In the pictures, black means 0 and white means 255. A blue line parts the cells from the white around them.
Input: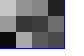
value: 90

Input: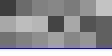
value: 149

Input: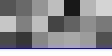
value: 156

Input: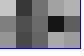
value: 169

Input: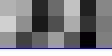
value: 3

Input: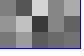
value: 106

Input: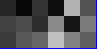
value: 131

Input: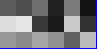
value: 98

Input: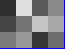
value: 54

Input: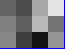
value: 18
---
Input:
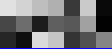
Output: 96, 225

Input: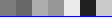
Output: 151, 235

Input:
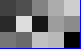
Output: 21, 221

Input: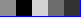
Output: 210, 210

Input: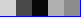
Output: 8, 212

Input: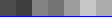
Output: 116, 199

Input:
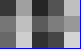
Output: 91, 212
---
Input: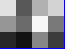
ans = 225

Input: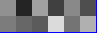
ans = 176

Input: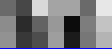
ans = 217

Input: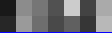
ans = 184

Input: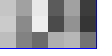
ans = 232

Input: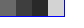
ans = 105
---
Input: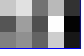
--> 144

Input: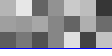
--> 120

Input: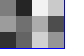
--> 100

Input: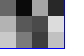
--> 123

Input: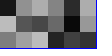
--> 160

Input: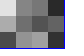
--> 147

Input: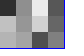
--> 164

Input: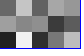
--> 242
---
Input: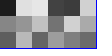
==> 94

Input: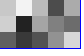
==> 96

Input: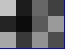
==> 167

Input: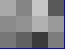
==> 119

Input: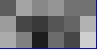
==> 171

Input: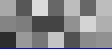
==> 45

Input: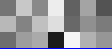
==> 110
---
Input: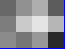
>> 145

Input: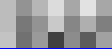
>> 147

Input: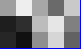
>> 238

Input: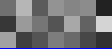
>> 182

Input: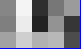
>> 244

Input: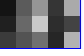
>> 91
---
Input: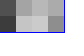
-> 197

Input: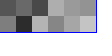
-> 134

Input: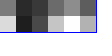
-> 197

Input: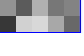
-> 216

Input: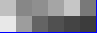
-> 80

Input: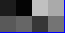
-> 102

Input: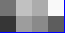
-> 157
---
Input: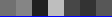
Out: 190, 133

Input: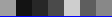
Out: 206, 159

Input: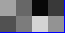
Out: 212, 163

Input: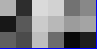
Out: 218, 210

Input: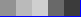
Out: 207, 186

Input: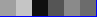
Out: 197, 160

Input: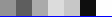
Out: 254, 220

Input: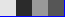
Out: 229, 153
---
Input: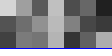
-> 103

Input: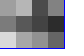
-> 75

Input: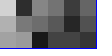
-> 60

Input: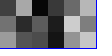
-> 106

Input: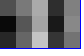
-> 46

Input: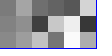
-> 87
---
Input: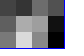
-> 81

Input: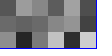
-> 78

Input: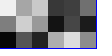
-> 112

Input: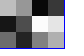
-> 56

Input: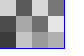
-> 118

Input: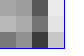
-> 234
